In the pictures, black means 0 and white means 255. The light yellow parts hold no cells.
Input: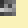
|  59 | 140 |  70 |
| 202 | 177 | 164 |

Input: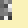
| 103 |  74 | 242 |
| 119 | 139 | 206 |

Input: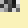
|  56 | 173 |  74 |
| 190 | 145 |  65 |

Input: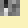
| 121 |  53 | 132 |
| 127 | 229 | 139 |

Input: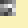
| 160 | 201 | 244 |
| 130 | 136 |  83 |

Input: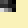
|  44 |  45 |  23 |
| 220 | 152 | 108 |

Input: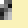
| 157 | 124 |  16 |
|  54 |  92 | 150 |
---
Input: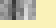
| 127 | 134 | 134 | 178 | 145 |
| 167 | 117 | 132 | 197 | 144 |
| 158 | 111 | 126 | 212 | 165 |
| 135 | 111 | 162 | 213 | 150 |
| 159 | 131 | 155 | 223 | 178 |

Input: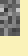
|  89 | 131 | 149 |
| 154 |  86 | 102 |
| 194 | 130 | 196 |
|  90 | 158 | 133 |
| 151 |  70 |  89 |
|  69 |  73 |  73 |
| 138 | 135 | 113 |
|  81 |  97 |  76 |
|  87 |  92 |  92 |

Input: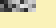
|  33 | 148 | 203 | 164 | 196 |
| 129 | 123 | 158 | 215 | 123 |
|  83 |  51 | 148 |  43 | 215 |

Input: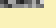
|  78 | 169 |  58 |  87 | 166 | 209 |
| 138 |  62 | 140 | 166 | 176 | 111 |

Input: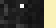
| 58 | 24 | 35 | 36 | 28 | 22 |
| 21 | 23 | 37 | 16 | 22 | 23 |
| 31 | 31 | 33 | 34 | 22 | 19 |
| 32 | 30 | 29 | 21 | 30 | 22 |
| 43 | 28 | 41 | 26 | 27 | 25 |
| 59 | 35 | 39 | 21 | 23 | 20 |
| 26 | 25 | 65 | 37 | 30 | 22 |

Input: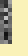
|  68 | 161 |
|  86 | 134 |
| 126 |  83 |
|  62 | 147 |
|  78 |  99 |
| 125 | 106 |
| 109 | 117 |
| 104 |  96 |
| 123 |  76 |
| 111 | 109 |
| 128 |  71 |
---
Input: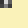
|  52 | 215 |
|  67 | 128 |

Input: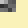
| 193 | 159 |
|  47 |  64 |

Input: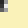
|  39 | 154 |
|  54 | 235 |

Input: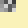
| 139 |  82 |
| 155 | 211 |

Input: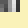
|  89 |  89 |
| 105 |  80 |

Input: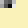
| 185 | 103 |
| 161 |  83 |

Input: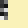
|  58 | 123 |
|  48 |  20 |

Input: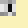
| 177 | 176 |
| 233 | 210 |

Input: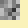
| 116 | 138 |
| 137 | 156 |
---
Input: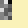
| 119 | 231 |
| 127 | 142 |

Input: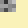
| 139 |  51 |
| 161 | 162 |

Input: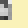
|  84 |  80 |
| 197 |  86 |

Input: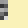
| 153 | 158 |
|  54 |  88 |

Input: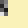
|  92 | 128 |
|  39 | 150 |

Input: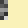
|  63 | 139 |
|  90 |  73 |

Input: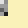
| 225 | 141 |
| 157 | 156 |
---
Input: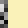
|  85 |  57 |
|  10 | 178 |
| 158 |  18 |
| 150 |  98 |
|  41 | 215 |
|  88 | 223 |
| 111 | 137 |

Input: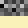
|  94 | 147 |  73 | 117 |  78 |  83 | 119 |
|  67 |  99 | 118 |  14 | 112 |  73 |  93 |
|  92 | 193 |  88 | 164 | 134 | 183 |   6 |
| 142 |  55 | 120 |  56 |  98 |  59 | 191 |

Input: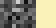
|  90 |  34 |  58 |  76 |  47 | 155 |  42 |  45 |  86 |
|  68 |  65 |  67 | 107 | 103 |  80 |  44 |  72 |  95 |
| 118 |  38 | 117 |  99 |  17 | 118 |  10 | 106 |  83 |
|  97 | 117 |  92 |  86 |  79 |  38 |  98 | 123 |  79 |
| 112 | 104 |  36 | 129 | 174 | 172 |  64 |  75 | 127 |
|  71 |  53 |  65 |  70 |  65 | 102 |  72 |  50 |  75 |
|  62 | 119 |  16 | 126 | 207 | 119 |  75 |  76 | 130 |

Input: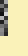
|  39 | 131 |
|  55 | 141 |
|  91 | 115 |
| 140 |  31 |
|  52 | 180 |
| 211 |  16 |
| 140 |  37 |
|  61 | 117 |
| 169 |  44 |

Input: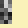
| 151 |  36 | 113 |
|  56 | 145 |  67 |
|  24 |  94 |  36 |
| 198 |  96 | 112 |
| 142 | 207 |  61 |
| 105 | 211 |  74 |

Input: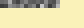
| 183 |  99 |  60 | 123 | 198 |  65 | 133 | 111 |  77 | 146 | 112 | 127 | 142 |  70 |  61 |
| 148 |  81 |  91 | 139 |  88 | 104 |  90 |  95 | 131 | 107 |  68 |  91 | 174 | 114 | 107 |

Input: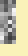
| 175 |  92 | 112 | 184 |
|  86 |  63 | 107 | 237 |
| 125 |  75 | 163 | 213 |
| 115 | 215 | 117 | 174 |
| 185 |  82 | 164 | 123 |
| 137 | 235 | 142 | 150 |
| 163 |  86 | 145 | 165 |
| 234 | 165 | 175 | 190 |
| 244 | 150 |  88 | 138 |
| 142 | 134 |  99 | 144 |
|  93 | 155 |  83 | 111 |

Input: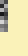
| 121 | 153 |
| 107 | 120 |
| 147 | 212 |
|  84 | 131 |
|  59 |  25 |
| 108 | 181 |
| 173 |  43 |
|  73 | 141 |

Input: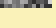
|  49 |  51 | 131 |  39 | 148 |  82 |  58 | 136 | 115 | 136 |  95 | 117 |  50 |
| 211 |  69 |  93 |  86 |  46 |  79 | 160 | 167 | 114 | 123 | 178 | 155 | 111 |
